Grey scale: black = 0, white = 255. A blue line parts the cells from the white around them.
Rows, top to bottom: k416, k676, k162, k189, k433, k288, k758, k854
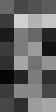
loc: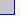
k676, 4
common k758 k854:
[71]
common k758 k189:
[59]

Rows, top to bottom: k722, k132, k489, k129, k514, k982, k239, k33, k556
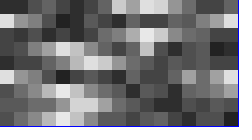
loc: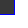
k489, 2
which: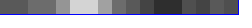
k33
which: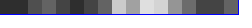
k722
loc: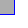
k489, 10
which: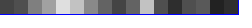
k129

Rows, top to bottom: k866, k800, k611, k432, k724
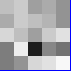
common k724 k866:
[147]
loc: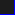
k432, 3

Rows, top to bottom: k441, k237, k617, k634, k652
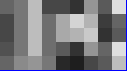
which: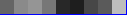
k652
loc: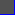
k634, 1
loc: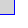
k237, 6
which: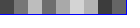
k237

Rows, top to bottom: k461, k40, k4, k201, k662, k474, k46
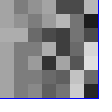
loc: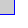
k46, 6
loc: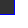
k662, 4
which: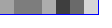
k201
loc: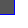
k662, 6
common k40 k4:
[116]
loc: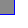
k46, 3
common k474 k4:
[106]

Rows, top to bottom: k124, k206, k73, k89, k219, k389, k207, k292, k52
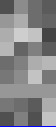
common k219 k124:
[109]
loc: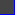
k73, 4
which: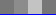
k389

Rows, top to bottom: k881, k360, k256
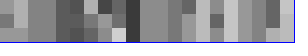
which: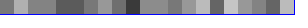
k360
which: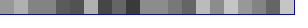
k881
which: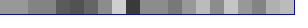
k256

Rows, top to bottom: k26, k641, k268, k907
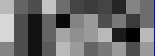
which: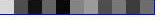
k641
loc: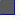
k907, 4
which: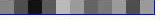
k907
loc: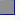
k268, 6
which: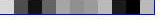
k268
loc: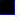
k268, 10

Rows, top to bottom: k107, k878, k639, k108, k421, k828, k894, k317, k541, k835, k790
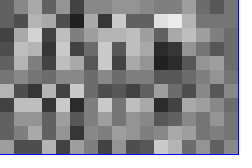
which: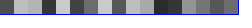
k108
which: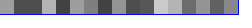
k790

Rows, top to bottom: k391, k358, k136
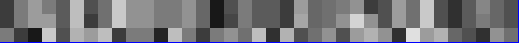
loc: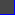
k358, 17
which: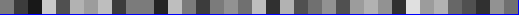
k136
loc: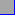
k358, 22
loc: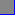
k391, 35
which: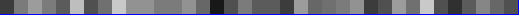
k391

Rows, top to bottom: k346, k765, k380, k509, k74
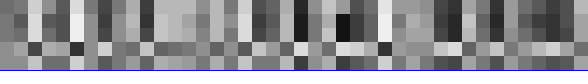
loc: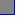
k380, 15
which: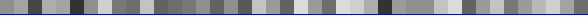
k509

